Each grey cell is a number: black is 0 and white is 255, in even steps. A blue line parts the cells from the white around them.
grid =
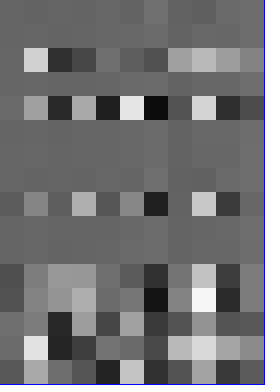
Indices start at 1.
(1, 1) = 101
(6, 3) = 100
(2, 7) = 107
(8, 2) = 100
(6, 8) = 99
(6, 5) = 102
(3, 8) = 159
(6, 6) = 104
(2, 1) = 101
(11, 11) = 109
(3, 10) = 157
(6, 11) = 109
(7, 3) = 101
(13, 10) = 42
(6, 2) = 102
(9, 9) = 200
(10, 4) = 101
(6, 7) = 107
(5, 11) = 76
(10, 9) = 102
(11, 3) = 100
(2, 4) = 101
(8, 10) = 105
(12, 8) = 116
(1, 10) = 106
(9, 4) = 175
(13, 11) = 124
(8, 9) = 97
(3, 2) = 209
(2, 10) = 103
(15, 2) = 226
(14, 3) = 40
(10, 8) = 100
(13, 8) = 131
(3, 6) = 94
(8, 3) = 101
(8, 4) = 100
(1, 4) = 100
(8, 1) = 102

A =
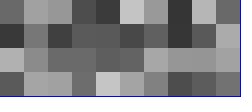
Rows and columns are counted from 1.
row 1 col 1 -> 105
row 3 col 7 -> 167
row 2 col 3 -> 64
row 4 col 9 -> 92
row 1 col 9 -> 182
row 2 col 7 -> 96
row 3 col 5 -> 94
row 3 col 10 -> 162
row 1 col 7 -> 153
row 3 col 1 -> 177
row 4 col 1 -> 90
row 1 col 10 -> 105

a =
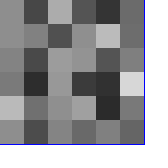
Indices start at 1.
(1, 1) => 142
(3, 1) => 131
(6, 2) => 76
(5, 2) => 112
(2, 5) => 187
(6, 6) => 101
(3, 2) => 73
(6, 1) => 142
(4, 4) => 59
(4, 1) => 122
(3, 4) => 147
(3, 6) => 127

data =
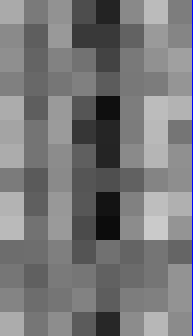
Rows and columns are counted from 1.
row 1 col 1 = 170
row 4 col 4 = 128
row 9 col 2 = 95
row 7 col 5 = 36
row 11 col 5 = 113
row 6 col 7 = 185
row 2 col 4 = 57
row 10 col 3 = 154
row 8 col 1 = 123
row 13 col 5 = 93
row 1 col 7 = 187
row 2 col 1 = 138
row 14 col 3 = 141
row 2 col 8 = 133
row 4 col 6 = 120
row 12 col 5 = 97
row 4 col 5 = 92
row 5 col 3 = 154
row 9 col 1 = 179
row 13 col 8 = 147
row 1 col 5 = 35
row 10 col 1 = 186
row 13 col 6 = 125
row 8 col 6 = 97
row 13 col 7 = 128
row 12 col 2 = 96
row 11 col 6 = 100
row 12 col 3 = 122
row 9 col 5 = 19
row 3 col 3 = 130
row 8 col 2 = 90
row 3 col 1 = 143
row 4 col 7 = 124
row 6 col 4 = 54

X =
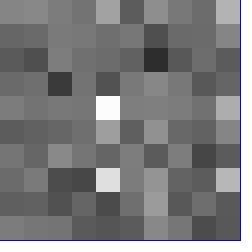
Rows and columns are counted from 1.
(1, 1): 132
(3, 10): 91
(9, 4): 101
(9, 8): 88
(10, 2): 118
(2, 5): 111
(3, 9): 109
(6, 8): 104
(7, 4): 117
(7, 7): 91
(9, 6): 111
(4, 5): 82
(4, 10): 101
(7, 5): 101
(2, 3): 122
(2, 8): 105
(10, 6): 91
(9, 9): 110
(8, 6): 124
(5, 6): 126
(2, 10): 132
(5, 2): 115
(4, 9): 88
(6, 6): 95
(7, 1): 117
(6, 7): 145
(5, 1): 123
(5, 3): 120
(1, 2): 136

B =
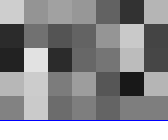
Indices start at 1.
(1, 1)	206
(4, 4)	157
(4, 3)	124
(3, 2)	226
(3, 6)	188
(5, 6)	126
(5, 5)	100
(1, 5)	98
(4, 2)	204
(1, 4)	151

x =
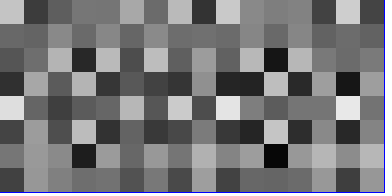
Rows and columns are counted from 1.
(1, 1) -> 196
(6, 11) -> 37
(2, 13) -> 134
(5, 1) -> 222
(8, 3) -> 128
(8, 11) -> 103
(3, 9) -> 156
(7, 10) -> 132
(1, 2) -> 60
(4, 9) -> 144
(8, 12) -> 101
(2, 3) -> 137
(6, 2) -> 156
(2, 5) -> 135
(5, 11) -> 126
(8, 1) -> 65
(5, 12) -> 92
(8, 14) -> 152
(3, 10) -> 97
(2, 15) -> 108
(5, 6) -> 183
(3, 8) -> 95
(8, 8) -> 73
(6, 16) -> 132
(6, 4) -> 188
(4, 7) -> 66
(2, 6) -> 102
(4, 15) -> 22
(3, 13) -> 183
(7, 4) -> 29
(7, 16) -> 183
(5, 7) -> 86
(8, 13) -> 107
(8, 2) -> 151
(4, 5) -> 54
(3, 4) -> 40
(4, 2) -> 167

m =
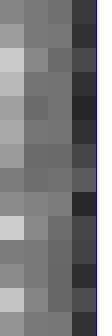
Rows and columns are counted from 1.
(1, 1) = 132
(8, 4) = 91
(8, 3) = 113
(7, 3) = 105
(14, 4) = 50
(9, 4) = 40
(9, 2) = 129
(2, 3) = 119
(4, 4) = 48
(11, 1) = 123
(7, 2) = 107
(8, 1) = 124
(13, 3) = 102
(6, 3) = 116
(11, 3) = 104
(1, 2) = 121
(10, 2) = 137
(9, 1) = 139
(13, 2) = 132

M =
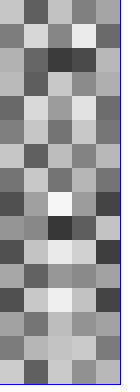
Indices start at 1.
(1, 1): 198
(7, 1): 198
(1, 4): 128
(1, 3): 194
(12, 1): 167
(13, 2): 199
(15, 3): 196
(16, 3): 202
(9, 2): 160
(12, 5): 163
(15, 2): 182
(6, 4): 200
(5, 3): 156
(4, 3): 199
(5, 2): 218
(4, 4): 139
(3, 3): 59
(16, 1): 203
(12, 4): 138
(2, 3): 133
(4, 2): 94
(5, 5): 109
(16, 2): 97

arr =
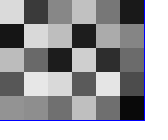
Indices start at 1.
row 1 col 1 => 218
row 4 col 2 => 231
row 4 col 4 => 90
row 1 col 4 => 193
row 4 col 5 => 229
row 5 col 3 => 112
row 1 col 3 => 135
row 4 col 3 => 217
